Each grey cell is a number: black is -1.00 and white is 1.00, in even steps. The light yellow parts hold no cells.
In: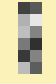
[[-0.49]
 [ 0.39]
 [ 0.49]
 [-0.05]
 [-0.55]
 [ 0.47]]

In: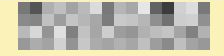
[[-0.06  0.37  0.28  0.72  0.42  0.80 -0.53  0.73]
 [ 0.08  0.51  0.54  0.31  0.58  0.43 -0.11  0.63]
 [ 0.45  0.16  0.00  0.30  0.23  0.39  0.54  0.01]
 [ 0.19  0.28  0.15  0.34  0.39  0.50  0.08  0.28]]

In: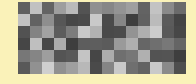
[[-0.25 -0.22  0.46  0.13  0.16 -0.22  0.08]
 [ 0.52  0.11 -0.44  0.58  0.05 -0.24 -0.29]
 [-0.36  0.27 -0.03  0.40 -0.41  0.37 -0.30]
 [-0.45 -0.44 -0.51 -0.26  0.21 -0.20 -0.06]
 [-0.07  0.24 -0.30 -0.45 -0.13  0.38 -0.34]
 [-0.30  0.62  0.25 -0.42  0.58 -0.23  0.08]]

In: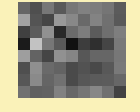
[[-0.20 -0.07 -0.07 -0.02 -0.29]
 [ 0.27 -0.45  0.07  0.03 -0.30]
 [-0.50  0.14 -0.16 -0.29 -0.01]
 [-0.79 -0.07 -0.87 -0.63 -0.05]
 [ 0.24 -0.46  0.04 -0.20 -0.07]
 [-0.38 -0.17 -0.42 -0.43 -0.05]
 [-0.32 -0.21 -0.42 -0.29 -0.19]
 [-0.11 -0.23 -0.19  0.06 -0.48]]

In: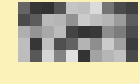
[[-0.21 -0.61  0.54  0.71 -0.41]
 [-0.41  0.45  0.14  0.48  0.22]
 [ 0.37  0.32 -0.47 -0.55 -0.03]
 [ 0.49  0.51 -0.23  0.11  0.26]
 [ 0.48  0.67  0.76  0.28  0.51]]

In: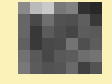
[[ 0.08  0.58  0.01 -0.69]
 [-0.20 -0.13 -0.38 -0.55]
 [-0.20 -0.29 -0.46 -0.30]
 [-0.25 -0.43 -0.10 -0.27]
 [-0.11 -0.44 -0.28 -0.10]
 [-0.06 -0.36 -0.18 -0.35]]
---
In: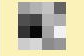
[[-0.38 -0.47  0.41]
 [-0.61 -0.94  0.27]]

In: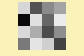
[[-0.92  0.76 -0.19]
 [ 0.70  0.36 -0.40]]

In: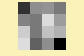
[[ 0.03 -0.05  0.72]
 [ 0.61 -0.05  0.52]]

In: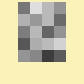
[[ 0.39  0.19  0.45]
 [-0.02  0.44 -0.21]]

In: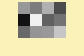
[[-0.86  0.88 -0.24]
 [-0.18  0.17  0.20]]

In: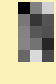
[[-0.07 -0.58 -0.34]
 [ 0.03 -0.32 -0.37]]
